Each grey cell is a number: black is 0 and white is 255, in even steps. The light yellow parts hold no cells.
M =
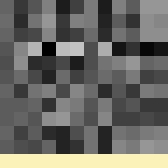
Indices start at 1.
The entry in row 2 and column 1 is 107
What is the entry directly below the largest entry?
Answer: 28
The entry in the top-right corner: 150
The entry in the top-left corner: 100
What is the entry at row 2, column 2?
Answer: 43
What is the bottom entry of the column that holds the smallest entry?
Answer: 100
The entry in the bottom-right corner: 142
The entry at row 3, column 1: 100
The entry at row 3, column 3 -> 72
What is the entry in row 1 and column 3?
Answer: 85
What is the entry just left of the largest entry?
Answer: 188
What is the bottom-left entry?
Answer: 92
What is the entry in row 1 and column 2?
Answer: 56
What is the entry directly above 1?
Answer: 134
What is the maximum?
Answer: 195
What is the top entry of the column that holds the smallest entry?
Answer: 128
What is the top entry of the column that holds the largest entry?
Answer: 64

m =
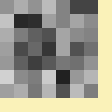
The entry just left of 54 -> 104
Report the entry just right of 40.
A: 46
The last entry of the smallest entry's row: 181
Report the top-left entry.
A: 146
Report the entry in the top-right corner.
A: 68
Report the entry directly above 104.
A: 96
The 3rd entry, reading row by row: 146
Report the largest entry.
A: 209
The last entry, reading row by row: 125
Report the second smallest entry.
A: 40
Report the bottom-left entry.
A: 159
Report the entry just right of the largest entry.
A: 139
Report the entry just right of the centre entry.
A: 165
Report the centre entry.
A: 54
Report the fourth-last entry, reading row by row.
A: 181

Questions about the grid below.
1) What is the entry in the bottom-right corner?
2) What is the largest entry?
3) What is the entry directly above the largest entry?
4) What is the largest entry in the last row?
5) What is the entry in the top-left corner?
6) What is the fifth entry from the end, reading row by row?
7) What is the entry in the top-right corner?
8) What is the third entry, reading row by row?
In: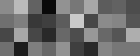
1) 119
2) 202
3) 119
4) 146
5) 139
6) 63
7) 77
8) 98

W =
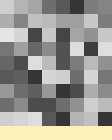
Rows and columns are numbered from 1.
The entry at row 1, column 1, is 206
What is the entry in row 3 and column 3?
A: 69
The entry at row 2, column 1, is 173
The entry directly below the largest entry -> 118
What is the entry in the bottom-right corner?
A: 53
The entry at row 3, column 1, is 229
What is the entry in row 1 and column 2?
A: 180
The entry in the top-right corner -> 132
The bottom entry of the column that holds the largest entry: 206

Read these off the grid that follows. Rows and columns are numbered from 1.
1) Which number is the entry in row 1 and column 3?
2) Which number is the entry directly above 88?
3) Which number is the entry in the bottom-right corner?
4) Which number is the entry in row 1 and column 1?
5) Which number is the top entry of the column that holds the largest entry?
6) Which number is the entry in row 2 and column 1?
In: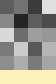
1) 59
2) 158
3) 166
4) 94
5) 224
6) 136
